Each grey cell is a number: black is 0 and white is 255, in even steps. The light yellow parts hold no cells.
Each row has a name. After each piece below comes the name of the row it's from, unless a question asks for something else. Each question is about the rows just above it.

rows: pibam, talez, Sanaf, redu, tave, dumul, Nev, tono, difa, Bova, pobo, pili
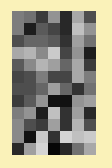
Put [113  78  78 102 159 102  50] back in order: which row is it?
Nev
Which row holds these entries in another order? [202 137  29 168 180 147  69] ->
redu
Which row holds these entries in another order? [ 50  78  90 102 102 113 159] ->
Sanaf

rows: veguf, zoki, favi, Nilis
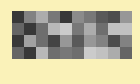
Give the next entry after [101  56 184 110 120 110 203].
[193]
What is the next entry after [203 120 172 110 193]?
[193]
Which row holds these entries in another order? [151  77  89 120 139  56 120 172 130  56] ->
veguf

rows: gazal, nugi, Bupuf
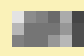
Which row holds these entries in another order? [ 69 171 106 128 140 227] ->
gazal
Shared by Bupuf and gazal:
[128]
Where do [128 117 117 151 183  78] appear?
Bupuf
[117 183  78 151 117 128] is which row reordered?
Bupuf
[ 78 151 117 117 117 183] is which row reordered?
nugi

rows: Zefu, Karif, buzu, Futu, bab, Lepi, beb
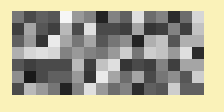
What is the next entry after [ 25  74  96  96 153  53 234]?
[165]
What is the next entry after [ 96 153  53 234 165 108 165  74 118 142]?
[86]
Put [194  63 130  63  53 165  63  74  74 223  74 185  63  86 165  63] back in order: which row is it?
Karif
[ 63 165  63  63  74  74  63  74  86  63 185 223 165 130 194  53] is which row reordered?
Karif
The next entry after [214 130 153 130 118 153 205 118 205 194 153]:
[223]
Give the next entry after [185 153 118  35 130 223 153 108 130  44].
[96]
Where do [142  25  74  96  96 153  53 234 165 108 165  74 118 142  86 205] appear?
Lepi

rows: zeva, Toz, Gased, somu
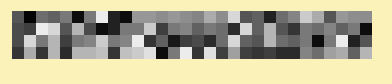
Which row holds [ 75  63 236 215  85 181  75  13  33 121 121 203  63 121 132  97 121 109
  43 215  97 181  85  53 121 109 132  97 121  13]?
Toz
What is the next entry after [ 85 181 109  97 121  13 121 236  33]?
[85]
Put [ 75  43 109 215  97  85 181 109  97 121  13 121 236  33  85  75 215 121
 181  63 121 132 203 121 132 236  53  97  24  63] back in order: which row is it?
Gased
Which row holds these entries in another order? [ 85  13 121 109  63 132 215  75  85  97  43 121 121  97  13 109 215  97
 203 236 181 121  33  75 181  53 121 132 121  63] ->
Toz
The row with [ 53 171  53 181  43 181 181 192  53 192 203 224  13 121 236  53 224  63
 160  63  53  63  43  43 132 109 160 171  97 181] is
somu

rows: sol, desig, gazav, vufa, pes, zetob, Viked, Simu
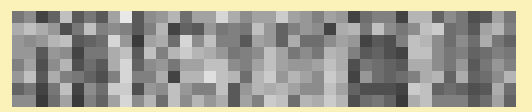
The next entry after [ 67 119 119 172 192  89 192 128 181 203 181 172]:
[151]
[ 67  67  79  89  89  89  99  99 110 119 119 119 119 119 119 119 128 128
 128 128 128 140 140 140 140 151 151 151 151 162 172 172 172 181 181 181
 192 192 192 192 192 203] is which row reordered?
vufa

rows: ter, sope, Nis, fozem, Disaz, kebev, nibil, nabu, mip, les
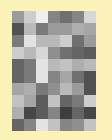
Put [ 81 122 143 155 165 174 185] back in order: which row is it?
nibil
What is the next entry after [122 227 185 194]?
[174]
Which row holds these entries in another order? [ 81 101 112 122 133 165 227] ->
kebev

